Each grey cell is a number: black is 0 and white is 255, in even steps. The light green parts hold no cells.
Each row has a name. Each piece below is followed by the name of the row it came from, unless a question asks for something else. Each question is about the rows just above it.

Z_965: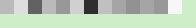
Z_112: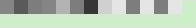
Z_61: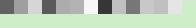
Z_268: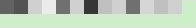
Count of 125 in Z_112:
4
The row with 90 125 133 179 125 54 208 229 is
Z_112
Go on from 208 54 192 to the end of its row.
208 112 214 192 208
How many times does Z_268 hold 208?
4
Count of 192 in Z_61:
2

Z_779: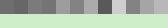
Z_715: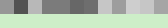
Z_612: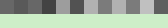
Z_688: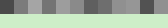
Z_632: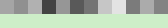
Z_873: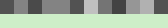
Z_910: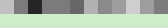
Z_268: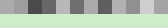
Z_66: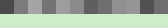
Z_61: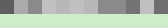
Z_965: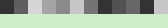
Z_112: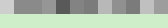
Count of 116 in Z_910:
0
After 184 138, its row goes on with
138 116 192 110
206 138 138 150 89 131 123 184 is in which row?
Z_112
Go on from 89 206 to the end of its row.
131 165 184
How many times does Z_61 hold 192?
3
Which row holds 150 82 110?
Z_66

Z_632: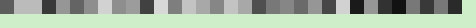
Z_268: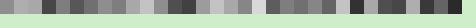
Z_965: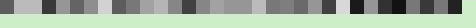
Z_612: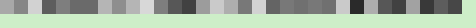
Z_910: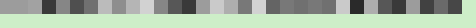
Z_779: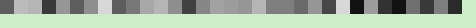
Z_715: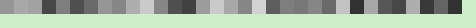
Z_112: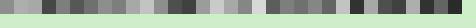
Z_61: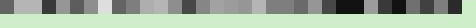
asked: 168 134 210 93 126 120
Z_715
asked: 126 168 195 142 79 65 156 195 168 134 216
Z_268
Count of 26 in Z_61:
0
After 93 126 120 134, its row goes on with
106 195 50 168 87 71 174 57 100 50
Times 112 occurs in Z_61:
1
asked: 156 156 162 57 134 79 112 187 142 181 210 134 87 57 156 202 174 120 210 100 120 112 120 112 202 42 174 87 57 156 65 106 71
Z_910
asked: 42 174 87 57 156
Z_910

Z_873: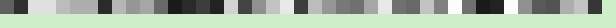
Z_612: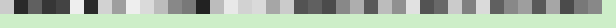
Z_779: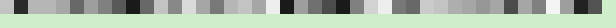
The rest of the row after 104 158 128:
89 26 104 195 136 218 166 120 182 195 166 238 26 158 112 75 26 128 210 238 120 104 203 195 174 166 150 166 75 166 128 244 158 34 83
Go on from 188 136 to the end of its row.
120 34 188 232 210 218 166 203 83 96 75 136 174 89 188 144 225 83 104 203 128 218 96 136 158 89 166 75 120 136
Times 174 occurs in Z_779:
1
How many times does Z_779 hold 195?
4
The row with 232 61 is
Z_873
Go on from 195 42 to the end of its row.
182 182 166 104 158 128 89 26 104 195 136 218 166 120 182 195 166 238 26 158 112 75 26 128 210 238 120 104 203 195 174 166 150 166 75 166 128 244 158 34 83

